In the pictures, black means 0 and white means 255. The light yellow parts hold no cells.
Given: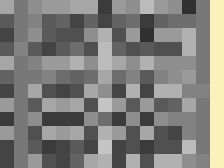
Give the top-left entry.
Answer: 166
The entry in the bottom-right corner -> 130
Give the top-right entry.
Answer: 120
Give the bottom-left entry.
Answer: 68
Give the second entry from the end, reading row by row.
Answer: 142
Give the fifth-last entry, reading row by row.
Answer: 80
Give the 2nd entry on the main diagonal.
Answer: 120
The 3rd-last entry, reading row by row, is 177
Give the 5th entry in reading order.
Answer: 154
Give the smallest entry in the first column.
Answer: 59
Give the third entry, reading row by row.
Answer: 142
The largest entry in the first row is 187
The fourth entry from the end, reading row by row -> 177
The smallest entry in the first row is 48
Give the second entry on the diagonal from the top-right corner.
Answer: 109

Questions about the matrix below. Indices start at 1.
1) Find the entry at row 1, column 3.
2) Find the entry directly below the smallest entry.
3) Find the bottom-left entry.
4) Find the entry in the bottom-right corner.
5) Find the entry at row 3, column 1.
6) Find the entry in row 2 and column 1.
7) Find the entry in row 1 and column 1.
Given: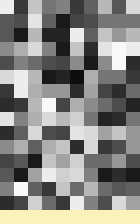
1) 196
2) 44
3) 44
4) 162
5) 87
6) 87
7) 237

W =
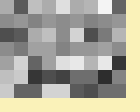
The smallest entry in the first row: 90
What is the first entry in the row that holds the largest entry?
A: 172
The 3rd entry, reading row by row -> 191
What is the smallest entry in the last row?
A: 78
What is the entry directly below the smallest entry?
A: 110
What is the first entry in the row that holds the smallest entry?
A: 191
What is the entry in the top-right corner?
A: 100
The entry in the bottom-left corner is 202
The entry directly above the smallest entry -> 232
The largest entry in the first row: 244
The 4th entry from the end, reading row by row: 90
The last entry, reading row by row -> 110
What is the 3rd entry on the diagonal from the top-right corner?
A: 78
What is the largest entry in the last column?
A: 181
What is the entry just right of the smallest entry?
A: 131
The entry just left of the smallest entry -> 110
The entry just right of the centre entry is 150
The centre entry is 131
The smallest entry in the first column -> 78

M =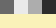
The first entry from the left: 105
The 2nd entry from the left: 234
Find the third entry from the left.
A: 173

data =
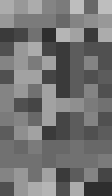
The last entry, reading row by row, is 46
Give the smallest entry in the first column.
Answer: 58
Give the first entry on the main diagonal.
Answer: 172
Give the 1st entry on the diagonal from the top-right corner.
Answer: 190
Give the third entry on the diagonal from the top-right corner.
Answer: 162
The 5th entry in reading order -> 123
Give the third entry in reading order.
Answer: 172
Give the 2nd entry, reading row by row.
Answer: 152
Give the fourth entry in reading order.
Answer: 132
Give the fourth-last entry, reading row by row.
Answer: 80
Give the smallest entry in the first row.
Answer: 104
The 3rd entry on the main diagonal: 113
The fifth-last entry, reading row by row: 181
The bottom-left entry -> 80
